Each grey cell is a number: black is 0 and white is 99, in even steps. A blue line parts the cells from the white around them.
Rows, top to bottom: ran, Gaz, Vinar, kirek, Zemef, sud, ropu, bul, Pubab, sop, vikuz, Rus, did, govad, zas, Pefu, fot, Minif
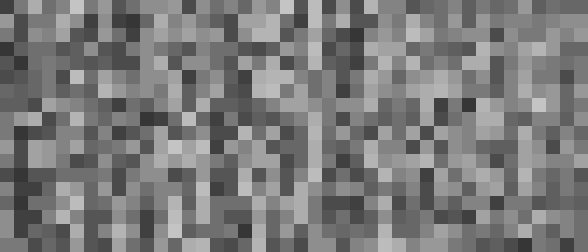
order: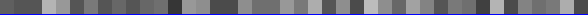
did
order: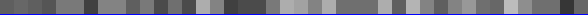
zas

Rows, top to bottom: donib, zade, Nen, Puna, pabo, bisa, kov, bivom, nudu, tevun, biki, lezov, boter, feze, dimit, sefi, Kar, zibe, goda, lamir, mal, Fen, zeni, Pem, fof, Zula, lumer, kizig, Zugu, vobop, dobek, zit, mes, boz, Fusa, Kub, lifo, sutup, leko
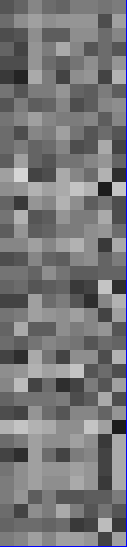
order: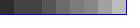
kizig
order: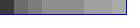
zit
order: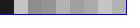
feze
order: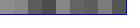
bivom
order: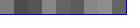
goda

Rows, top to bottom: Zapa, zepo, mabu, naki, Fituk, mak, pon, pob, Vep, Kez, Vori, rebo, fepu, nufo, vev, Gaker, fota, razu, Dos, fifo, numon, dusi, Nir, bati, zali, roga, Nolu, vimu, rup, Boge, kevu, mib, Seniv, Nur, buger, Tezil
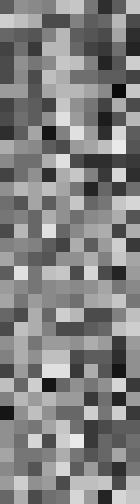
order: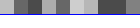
Nir
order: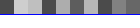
zepo
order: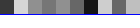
vimu

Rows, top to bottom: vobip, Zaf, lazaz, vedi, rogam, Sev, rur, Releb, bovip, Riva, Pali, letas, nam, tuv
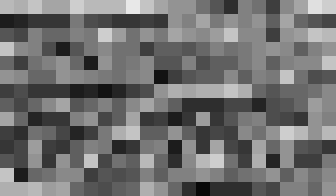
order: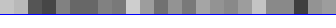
lazaz
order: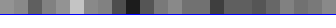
vedi
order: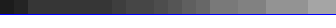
Zaf
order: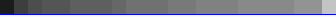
vedi
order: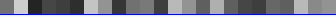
Riva
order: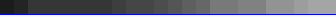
Pali
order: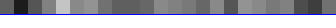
rogam

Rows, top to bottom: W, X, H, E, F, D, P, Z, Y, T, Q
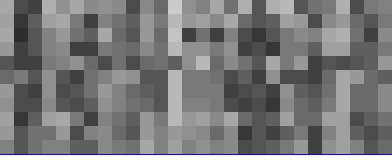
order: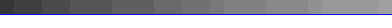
T
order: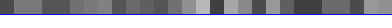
P
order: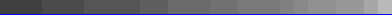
P

